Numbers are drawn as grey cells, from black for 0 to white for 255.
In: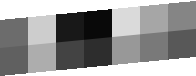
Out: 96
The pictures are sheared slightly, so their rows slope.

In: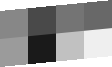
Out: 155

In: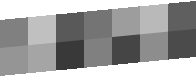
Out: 149

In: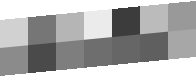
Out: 139

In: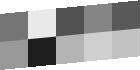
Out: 153

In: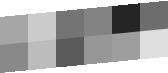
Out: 137
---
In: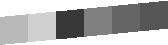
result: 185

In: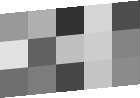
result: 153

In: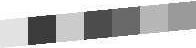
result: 225

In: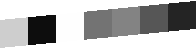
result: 206

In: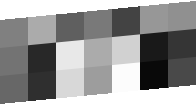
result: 128

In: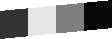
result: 51
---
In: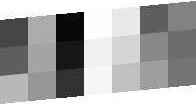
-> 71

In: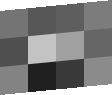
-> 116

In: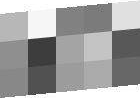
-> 183

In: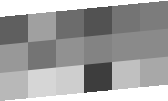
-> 95

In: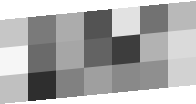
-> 198

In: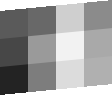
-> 90

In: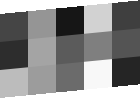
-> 69

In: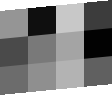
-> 149

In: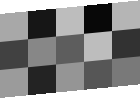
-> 168

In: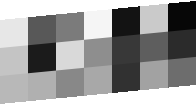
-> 231
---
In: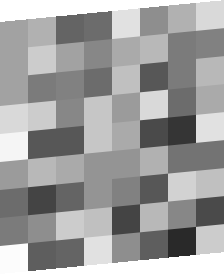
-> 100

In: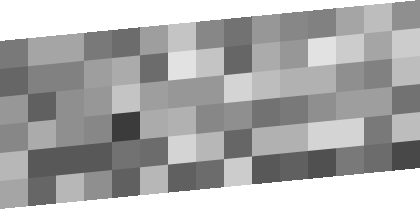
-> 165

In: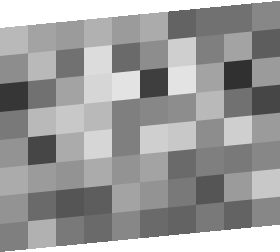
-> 155

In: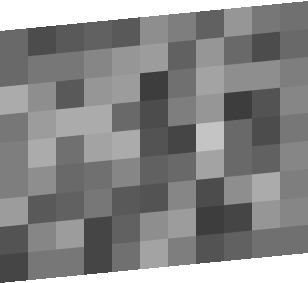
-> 89

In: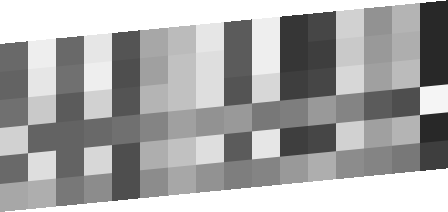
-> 105

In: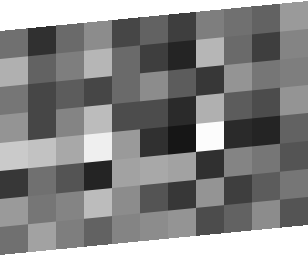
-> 106
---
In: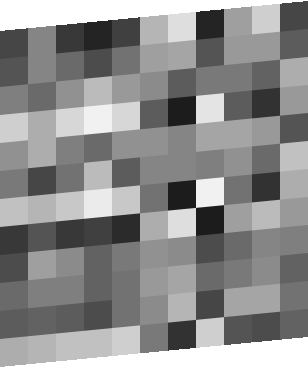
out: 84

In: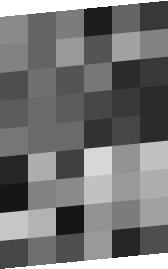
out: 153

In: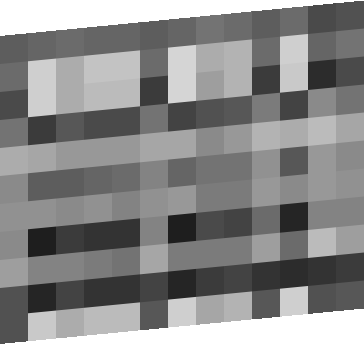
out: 207

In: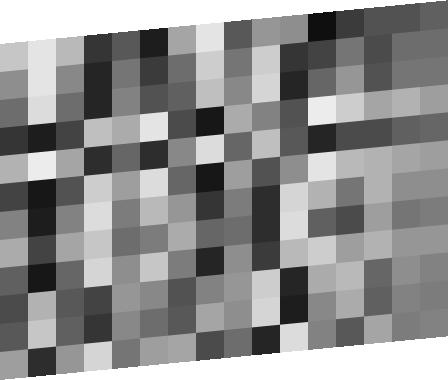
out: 165

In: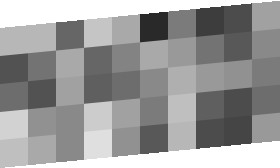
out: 76

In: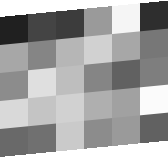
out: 140
